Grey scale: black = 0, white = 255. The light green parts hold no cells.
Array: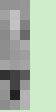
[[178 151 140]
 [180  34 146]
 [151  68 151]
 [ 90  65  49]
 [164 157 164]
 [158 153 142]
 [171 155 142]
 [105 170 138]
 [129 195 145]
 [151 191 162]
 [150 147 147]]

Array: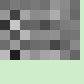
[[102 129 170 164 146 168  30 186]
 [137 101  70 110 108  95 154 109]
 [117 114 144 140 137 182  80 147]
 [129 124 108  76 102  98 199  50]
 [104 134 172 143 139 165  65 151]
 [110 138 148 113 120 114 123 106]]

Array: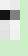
[[241 225]
 [243 228]
 [127  19]
 [234 241]]

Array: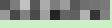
[[129  53 178  96 100  36 160  74 129  72 152]
 [121 116 111  88 156 125 172  87 193 124  80]]

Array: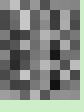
[[142 145 142  85 180 101 150 158]
 [123 108  17 146 120  69  65 111]
 [ 72 179  46 140  98 196 103  73]
 [188  79 144 182 130  82  43  92]
 [115 114  23 134 118  71  50 133]
 [ 87 172  52 151 109 170  85  68]
 [120  97 149 179 118  68  51 124]
 [ 74 172  61 138  93 199 104  72]
 [ 87 167  58 153  97 198 110  74]
 [132 134 136  80 151 100 191 151]]

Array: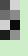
[[144  28]
 [ 11 209]
 [138 111]
 [212  73]]
